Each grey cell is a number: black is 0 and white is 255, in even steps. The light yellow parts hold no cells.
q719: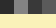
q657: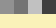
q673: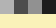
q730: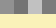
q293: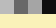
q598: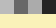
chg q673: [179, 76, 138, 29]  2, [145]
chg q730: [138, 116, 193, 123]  0, [145]
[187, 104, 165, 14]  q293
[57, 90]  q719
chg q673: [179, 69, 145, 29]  1, [76]
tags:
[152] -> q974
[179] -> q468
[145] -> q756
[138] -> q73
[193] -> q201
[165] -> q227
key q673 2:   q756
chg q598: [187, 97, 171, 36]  1, [104]

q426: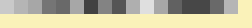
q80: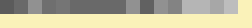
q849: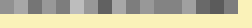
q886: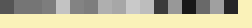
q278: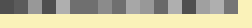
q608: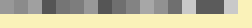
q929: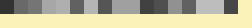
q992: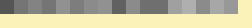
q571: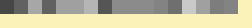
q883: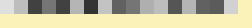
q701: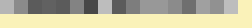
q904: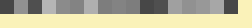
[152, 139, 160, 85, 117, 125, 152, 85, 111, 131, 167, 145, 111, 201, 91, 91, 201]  q608
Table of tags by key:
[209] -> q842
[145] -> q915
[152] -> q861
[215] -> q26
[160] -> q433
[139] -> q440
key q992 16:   q861
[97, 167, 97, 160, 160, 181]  q571

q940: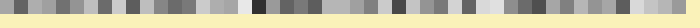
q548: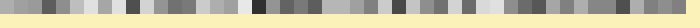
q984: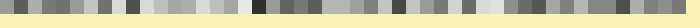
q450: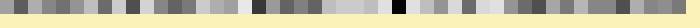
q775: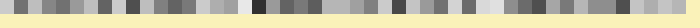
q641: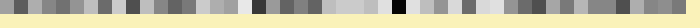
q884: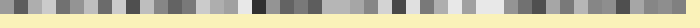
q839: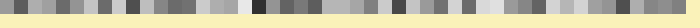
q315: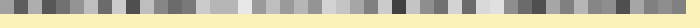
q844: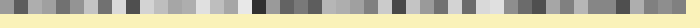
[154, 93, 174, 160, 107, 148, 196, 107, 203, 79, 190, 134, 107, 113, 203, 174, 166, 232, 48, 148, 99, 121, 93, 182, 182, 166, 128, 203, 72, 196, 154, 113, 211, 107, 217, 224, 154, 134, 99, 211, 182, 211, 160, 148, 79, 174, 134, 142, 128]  q839
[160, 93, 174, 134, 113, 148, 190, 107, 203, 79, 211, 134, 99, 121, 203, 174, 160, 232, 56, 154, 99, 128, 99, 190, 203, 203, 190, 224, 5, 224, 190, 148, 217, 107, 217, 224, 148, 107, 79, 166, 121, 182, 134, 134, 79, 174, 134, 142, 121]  q450

